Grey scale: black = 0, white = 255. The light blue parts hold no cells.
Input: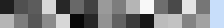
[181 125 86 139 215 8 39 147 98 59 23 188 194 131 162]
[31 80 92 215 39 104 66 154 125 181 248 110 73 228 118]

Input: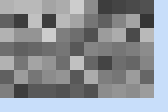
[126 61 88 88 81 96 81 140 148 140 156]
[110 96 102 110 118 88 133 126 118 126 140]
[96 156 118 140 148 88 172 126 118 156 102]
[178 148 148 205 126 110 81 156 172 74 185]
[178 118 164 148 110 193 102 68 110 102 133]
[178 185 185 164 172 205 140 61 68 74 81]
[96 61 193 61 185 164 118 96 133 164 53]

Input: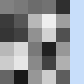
[129 121 108 114 47]
[184 216 121 33 151]
[204 230 137 65 176]
[53 65 145 210 80]
[101 25 151 204 93]
[59 86 184 238 158]

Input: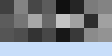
[85 78 51 71 23 57 139 147]
[64 131 71 92 16 37 123 131]
[92 117 167 105 195 161 45 161]

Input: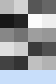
[223 205 58 80]
[185 211 86 102]
[135 115 158 151]
[66 51 192 178]
[23 36 251 238]

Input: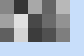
[95 211 60 80 126]
[161 224 72 107 146]
[134 53 168 101 184]

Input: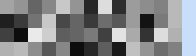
[164 148 101 135 200 148 39 221 45 156 141 129 185]
[31 58 115 200 72 101 58 109 88 156 19 122 185]
[177 185 141 88 135 13 39 94 25 192 148 109 129]
[64 13 234 206 94 101 122 64 227 170 51 221 177]
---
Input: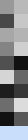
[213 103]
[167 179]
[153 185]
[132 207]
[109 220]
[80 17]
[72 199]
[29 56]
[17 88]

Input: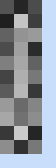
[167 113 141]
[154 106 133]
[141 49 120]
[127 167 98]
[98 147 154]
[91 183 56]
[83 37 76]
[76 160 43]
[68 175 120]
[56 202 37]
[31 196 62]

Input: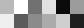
[239 91 139 171 207 31]
[185 255 113 225 10 155]

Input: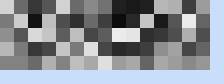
[210 106 55 85 210 106 137 114 32 25 32 183 176 62 156]
[183 122 55 70 197 122 223 70 40 47 62 143 162 70 100]
[143 85 217 197 93 190 70 93 235 229 47 55 78 176 78]
[130 130 106 176 130 190 168 223 156 168 100 168 156 137 150]
[122 204 19 190 78 47 106 62 12 40 197 25 85 235 100]

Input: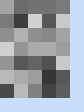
[208 149 171 171 157]
[185 171 157 54 87]
[164 107 114 114 122]
[149 87 100 81 201]
[142 177 142 135 164]
[122 61 208 87 201]
[74 185 129 68 94]

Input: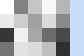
[255 130 197 248 182]
[234 205 161 219 138]
[116 226 219 190 47]
[54 241 167 109 73]

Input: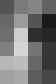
[183 189 104 54]
[161 169 92 70]
[128 213 116 54]
[110 205 46 39]
[104 155 84 26]
[84 122 134 98]
